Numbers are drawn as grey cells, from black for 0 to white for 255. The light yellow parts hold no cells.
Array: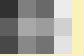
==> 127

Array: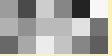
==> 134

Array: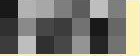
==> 92

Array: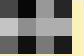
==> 7

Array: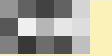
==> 66

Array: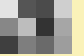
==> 85

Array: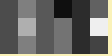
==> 15

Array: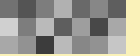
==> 105
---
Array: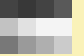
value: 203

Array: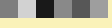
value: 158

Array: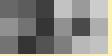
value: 194

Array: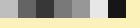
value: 22

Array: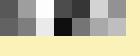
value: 190

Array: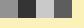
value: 93

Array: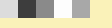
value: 168

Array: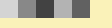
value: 97

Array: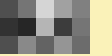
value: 108

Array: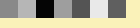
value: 95
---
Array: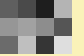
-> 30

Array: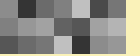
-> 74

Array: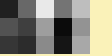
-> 116

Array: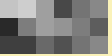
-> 116

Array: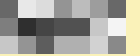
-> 157

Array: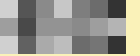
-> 108
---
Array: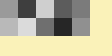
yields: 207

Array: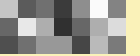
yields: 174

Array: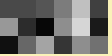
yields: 7

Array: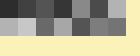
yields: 84

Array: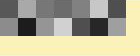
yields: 119

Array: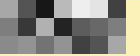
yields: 177

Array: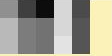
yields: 114

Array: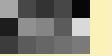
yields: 133
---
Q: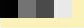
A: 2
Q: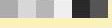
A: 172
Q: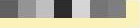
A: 96
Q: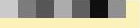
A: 202
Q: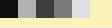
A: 17
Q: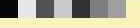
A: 8
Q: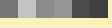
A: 119
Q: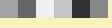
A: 163
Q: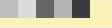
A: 189
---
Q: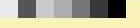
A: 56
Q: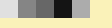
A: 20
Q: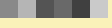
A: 64
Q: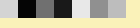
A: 144
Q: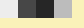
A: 38
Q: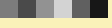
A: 96
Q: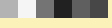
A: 95
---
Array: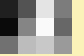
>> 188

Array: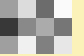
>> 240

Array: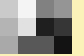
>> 88

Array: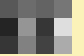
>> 129

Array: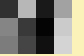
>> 69

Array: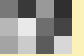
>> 203
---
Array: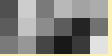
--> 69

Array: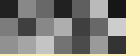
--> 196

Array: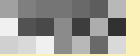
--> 240

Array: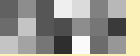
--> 118

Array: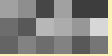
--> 109

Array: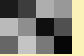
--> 121

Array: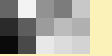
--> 232

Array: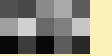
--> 8

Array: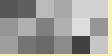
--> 106

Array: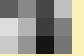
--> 21
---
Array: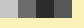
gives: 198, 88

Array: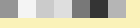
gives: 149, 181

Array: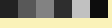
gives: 34, 13

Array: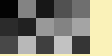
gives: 3, 53

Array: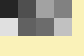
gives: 37, 193

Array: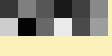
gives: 55, 157
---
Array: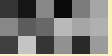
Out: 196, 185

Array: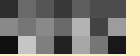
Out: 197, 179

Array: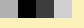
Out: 207, 176

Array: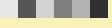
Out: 231, 211

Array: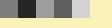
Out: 210, 157

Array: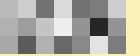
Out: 238, 227

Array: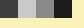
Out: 201, 137

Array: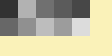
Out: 220, 189

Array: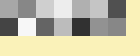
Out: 247, 237
